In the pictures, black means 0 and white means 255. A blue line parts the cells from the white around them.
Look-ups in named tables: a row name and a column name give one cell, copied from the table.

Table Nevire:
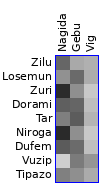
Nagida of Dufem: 91
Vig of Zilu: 176
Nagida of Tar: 127
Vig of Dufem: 191
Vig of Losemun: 172
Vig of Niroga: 200
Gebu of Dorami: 101
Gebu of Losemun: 106

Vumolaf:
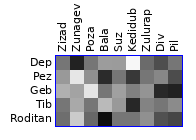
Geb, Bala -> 118
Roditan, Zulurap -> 144
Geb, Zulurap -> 148
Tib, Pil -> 139
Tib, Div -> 118
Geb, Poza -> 229
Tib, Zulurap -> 131
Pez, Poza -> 144
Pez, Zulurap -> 118

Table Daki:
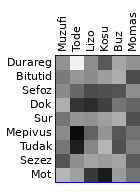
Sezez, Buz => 163
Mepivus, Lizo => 98
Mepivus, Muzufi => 139
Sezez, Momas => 90
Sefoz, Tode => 104
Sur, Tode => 149
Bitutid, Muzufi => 123
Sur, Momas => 80
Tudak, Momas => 128
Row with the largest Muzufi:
Mot

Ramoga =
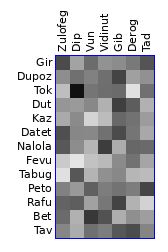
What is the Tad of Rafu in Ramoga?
210
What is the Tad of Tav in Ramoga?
133
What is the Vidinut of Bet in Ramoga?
82
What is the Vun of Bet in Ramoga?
56
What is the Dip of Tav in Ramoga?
172
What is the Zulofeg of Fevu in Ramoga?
202
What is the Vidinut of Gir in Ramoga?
146
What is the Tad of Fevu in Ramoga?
165
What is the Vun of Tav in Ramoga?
112
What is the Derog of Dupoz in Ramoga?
160
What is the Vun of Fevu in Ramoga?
194
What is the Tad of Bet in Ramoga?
158
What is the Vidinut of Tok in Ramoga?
110
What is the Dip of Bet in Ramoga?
177
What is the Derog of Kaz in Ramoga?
114
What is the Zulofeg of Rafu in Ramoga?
99
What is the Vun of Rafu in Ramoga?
161
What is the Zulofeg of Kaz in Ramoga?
170
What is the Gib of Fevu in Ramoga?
139

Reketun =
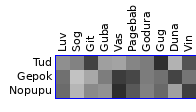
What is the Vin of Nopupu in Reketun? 63
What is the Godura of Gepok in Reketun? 124
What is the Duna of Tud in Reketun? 178
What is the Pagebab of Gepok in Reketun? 71
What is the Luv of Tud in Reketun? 143
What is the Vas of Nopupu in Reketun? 45
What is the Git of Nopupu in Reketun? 138
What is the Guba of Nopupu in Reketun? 146

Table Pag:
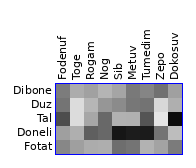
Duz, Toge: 220
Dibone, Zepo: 113
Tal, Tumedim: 84
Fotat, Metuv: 116
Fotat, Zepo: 163
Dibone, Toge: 172
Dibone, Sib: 165
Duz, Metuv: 119
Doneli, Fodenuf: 159
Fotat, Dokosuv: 123
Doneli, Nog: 104
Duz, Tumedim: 115
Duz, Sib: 139
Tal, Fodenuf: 77
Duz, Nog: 150
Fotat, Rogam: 172
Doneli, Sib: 22
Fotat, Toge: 159
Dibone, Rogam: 161
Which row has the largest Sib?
Tal

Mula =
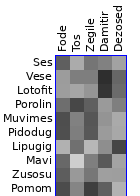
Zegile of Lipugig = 183
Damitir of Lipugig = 142
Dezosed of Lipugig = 69
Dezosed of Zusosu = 158
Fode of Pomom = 76
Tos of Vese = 126

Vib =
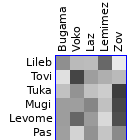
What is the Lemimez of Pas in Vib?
197
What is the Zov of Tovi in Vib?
186
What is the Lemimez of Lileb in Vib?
104
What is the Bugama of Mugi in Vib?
157
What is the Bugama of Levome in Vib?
157
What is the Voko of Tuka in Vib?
147
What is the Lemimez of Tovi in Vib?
175
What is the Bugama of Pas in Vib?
159
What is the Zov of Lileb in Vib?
233
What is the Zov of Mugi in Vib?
71
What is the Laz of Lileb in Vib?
188
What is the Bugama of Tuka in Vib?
193
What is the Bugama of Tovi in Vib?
224
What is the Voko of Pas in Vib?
211
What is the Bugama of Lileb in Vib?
143
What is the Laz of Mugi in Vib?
134
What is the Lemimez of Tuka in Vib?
205

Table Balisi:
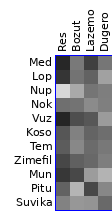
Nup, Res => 216
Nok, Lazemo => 139
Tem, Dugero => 120
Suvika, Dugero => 105
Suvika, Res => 130
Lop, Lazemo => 98
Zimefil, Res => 71
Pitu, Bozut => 181

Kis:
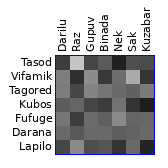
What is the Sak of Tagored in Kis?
97
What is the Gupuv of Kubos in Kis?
69
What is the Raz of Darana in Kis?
88
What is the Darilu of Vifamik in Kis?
126
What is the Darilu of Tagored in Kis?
124
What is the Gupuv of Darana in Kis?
105
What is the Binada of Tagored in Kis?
116
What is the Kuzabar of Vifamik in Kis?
53
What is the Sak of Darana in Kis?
98
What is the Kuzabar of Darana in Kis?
105
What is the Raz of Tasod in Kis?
197
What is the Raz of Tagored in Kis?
70
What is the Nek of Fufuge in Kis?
137
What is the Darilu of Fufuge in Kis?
118
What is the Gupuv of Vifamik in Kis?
140
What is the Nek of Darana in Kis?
95
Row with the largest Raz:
Tasod

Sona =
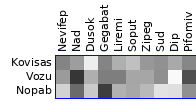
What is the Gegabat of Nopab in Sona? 61
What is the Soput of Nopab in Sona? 167
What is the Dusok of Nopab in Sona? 201
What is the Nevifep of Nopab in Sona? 210
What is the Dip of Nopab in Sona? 223
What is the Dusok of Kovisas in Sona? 238
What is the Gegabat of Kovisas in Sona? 132
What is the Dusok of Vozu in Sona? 175
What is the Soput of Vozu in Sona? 166
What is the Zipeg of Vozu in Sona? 166
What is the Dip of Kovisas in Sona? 169
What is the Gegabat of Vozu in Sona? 126
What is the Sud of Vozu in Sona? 143
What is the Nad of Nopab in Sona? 106
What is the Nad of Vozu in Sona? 54
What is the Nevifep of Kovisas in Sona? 132
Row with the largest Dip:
Vozu

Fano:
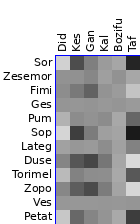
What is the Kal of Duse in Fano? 118
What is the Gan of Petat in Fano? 133
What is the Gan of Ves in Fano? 151
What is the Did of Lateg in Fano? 161
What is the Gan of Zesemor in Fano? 135
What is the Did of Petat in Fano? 199

